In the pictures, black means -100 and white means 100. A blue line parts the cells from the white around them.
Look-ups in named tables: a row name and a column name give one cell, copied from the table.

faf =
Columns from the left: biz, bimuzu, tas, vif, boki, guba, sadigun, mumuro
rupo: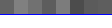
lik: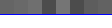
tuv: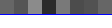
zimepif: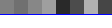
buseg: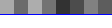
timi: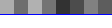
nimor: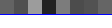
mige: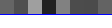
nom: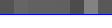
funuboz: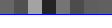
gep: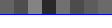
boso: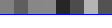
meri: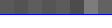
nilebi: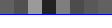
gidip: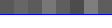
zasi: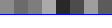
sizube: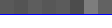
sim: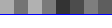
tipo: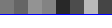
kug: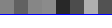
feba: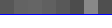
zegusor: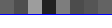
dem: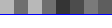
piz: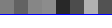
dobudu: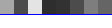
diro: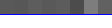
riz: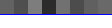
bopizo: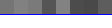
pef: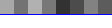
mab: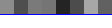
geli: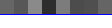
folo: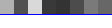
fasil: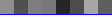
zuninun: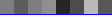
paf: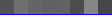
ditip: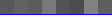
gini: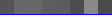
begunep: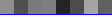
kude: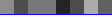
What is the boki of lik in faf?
-8
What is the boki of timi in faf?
-61
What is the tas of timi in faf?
39
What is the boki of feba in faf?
-31
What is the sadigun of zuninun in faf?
45
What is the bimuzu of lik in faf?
-18
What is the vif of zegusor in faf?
-74
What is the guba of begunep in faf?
-40
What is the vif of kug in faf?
9
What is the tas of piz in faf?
5
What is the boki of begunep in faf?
-72
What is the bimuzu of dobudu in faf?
-41
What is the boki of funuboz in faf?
-9
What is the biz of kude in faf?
10

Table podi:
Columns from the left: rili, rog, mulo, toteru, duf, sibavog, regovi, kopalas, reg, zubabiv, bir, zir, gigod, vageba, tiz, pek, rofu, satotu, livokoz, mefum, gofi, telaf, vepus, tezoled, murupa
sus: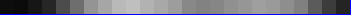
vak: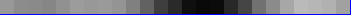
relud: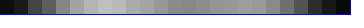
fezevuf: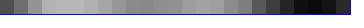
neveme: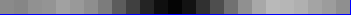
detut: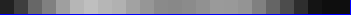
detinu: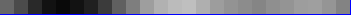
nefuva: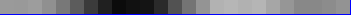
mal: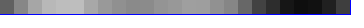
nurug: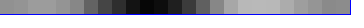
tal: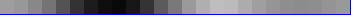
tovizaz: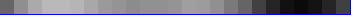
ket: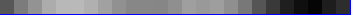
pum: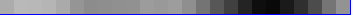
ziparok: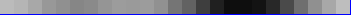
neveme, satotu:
13
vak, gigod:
-67
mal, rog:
6
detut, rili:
-73
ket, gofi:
-76
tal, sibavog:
-60
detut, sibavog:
43
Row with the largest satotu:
nurug

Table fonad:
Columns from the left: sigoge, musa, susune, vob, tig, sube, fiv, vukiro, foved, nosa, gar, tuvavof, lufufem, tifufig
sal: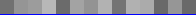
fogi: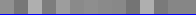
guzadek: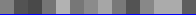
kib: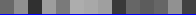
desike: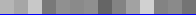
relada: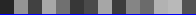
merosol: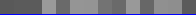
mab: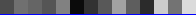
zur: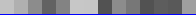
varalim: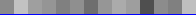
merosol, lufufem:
11
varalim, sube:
12
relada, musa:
16
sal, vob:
44
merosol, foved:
-17
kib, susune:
-62
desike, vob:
-5
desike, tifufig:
-9
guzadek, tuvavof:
34

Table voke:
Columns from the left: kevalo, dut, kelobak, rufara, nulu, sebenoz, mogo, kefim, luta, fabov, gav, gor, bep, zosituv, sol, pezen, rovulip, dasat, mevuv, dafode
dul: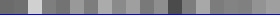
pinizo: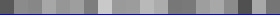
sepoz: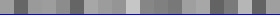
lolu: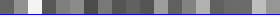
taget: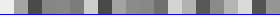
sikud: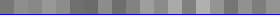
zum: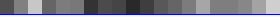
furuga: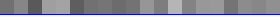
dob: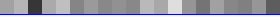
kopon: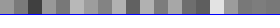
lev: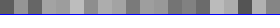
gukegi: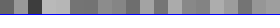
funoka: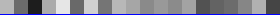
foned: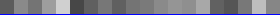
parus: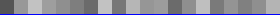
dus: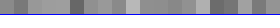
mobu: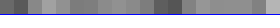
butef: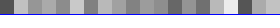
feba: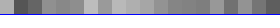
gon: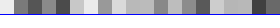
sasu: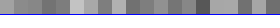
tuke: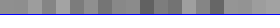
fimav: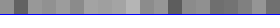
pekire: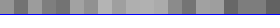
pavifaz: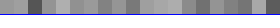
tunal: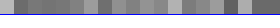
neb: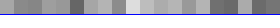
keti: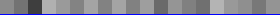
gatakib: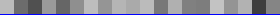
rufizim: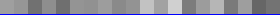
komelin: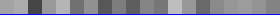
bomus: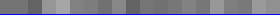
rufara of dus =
23
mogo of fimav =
28
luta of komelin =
-2
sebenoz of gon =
57
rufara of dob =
33
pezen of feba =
19
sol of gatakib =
-2
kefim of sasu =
-1
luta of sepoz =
17
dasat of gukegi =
-9
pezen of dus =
-15
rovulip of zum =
-1
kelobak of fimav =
19
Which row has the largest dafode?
zum

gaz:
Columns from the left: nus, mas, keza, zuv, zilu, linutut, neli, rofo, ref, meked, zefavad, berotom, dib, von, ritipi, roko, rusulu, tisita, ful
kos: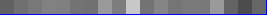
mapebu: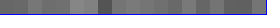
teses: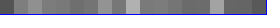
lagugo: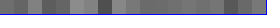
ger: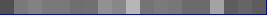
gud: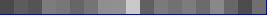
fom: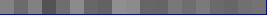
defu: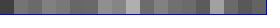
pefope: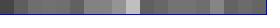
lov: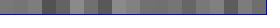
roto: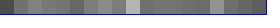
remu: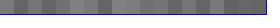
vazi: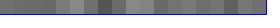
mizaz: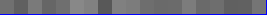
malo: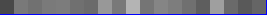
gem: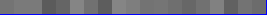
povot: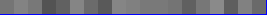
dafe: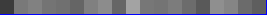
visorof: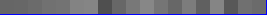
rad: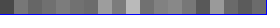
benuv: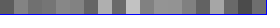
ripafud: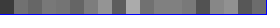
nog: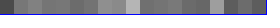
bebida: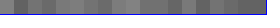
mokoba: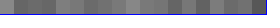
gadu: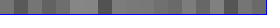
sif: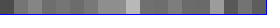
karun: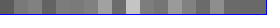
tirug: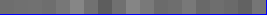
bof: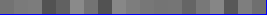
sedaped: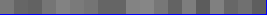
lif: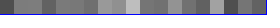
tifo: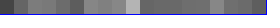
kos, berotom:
4
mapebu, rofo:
-34
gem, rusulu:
-24
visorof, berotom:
-8
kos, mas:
-12
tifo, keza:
-3
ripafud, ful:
-15
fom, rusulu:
-20

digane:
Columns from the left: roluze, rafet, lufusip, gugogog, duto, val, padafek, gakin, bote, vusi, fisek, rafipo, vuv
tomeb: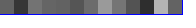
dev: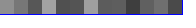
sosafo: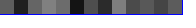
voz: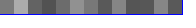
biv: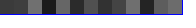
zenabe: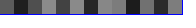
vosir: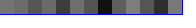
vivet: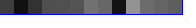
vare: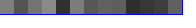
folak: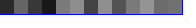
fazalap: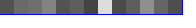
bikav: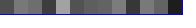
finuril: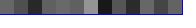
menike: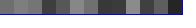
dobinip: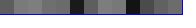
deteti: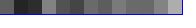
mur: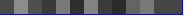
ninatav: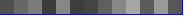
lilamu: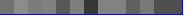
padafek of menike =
-12
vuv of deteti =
36
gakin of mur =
-54
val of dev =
-34
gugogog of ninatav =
-54
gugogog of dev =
27
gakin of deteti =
-27
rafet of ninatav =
-19

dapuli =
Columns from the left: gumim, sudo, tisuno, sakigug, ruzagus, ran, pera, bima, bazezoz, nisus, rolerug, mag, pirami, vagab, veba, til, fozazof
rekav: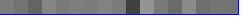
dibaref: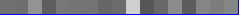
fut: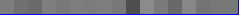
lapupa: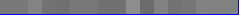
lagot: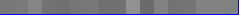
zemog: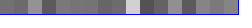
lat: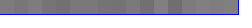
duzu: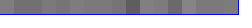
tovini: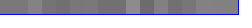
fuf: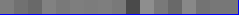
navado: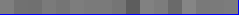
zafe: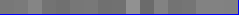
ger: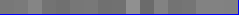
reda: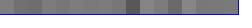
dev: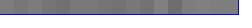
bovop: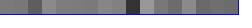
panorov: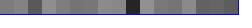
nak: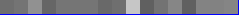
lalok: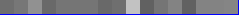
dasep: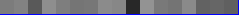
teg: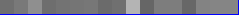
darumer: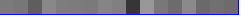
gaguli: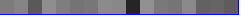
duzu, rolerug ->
0
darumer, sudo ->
-7
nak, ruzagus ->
-8
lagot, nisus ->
14
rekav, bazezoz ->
-3
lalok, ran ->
-8
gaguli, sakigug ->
11
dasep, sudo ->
2
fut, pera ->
-3
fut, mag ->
-4
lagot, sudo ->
-4
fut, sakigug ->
-1

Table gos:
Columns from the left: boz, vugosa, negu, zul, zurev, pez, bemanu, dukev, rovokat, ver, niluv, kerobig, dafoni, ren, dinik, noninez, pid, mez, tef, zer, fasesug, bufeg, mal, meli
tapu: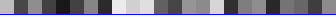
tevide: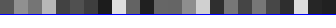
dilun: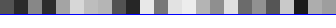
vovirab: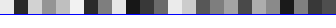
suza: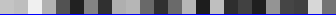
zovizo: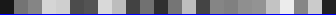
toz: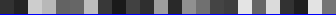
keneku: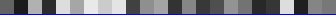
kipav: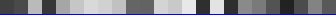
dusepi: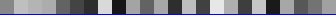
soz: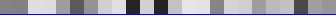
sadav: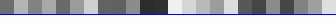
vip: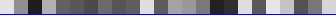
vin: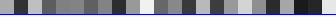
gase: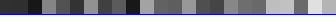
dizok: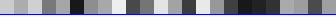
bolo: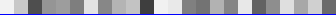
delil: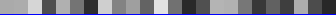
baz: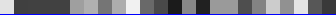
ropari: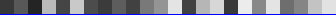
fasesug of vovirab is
-80
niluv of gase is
28
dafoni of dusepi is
-64
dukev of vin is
3
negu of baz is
-49
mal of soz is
25
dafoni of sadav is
88
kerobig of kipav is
66
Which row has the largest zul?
soz

